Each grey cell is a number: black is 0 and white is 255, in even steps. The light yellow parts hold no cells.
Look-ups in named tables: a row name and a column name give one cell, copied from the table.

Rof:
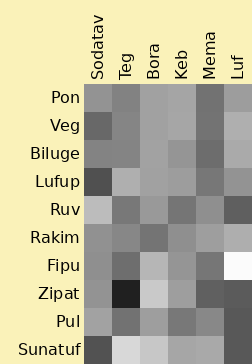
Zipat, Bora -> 201
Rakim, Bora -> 116
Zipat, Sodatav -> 147
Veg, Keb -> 166
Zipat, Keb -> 158
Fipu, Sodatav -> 143
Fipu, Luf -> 251
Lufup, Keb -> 157
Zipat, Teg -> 32
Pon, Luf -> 157
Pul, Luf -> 88
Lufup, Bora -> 161
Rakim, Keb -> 143
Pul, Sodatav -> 162
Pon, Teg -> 130
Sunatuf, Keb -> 166
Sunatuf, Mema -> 169
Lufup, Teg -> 175
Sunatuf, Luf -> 88
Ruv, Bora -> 153
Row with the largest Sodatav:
Ruv

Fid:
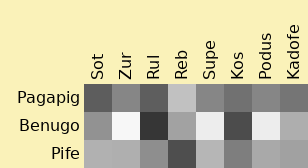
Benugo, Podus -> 237
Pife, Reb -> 78
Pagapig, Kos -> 113
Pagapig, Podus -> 134
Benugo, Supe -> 237
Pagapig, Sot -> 93
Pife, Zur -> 175
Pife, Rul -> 142
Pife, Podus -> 169
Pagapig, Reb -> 193
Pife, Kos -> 126
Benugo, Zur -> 247
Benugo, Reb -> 162
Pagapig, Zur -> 134
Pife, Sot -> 177
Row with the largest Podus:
Benugo

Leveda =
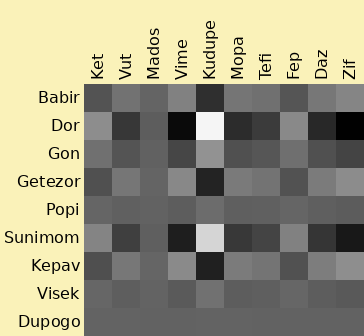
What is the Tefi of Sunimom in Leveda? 68
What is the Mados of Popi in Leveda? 98
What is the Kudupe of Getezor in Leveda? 35
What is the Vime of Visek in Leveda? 90
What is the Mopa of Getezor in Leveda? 122
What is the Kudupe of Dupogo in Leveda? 99
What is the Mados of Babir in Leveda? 100
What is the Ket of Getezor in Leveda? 80
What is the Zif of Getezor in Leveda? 140
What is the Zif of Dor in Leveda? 1
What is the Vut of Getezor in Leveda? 118
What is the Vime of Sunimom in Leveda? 30
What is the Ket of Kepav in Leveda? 79

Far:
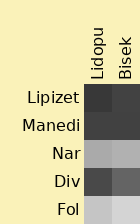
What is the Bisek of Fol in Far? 212
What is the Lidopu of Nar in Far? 170
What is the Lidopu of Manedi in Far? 65
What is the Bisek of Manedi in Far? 65
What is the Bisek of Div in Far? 100
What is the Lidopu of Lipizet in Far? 56
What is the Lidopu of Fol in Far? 197
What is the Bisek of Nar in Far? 177
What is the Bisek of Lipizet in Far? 66
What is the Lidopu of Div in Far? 73

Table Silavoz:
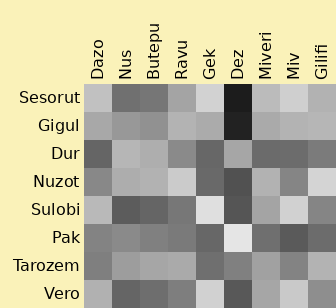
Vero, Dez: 88
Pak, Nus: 138
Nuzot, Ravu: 203
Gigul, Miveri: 170
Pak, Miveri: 111
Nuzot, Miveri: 178
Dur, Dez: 166
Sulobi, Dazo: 185
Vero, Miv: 201
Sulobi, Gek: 223
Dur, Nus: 182
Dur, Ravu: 138

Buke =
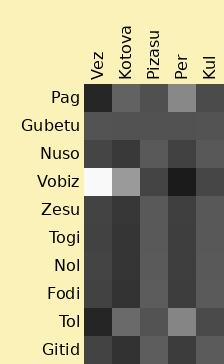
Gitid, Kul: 91
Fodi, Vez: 66
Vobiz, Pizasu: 68
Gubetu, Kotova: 82
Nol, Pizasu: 90
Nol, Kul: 89
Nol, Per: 62
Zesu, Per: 63
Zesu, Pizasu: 89
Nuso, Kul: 88
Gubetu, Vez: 83
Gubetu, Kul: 83
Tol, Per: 133
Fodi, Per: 61
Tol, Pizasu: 83
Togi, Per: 62
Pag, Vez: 38
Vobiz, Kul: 70

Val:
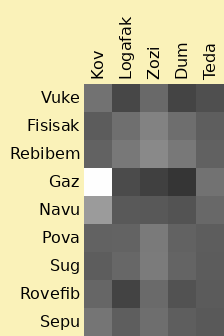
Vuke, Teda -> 79
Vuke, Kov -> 114
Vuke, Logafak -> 71
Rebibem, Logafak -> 120
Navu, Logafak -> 89
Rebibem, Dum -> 120
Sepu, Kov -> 117
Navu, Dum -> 83
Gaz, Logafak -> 75
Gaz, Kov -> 254
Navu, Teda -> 104
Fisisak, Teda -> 94
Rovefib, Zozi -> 106
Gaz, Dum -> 53
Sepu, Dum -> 94
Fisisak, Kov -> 92
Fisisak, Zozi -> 130
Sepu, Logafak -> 94
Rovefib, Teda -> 91
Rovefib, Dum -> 82

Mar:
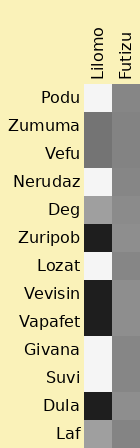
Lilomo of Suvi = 245
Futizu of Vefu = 131
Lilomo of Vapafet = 30
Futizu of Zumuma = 131
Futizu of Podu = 134
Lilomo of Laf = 159
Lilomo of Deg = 159

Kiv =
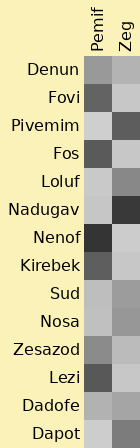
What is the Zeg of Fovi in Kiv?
199
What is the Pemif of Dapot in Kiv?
205
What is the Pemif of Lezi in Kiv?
88
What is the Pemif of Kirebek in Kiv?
94
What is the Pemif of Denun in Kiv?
153
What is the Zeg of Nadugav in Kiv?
57
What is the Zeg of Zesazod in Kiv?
187
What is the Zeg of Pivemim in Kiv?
93
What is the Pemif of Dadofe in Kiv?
178
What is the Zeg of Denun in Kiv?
179
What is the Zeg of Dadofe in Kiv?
165
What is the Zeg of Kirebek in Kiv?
199
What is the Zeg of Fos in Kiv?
199

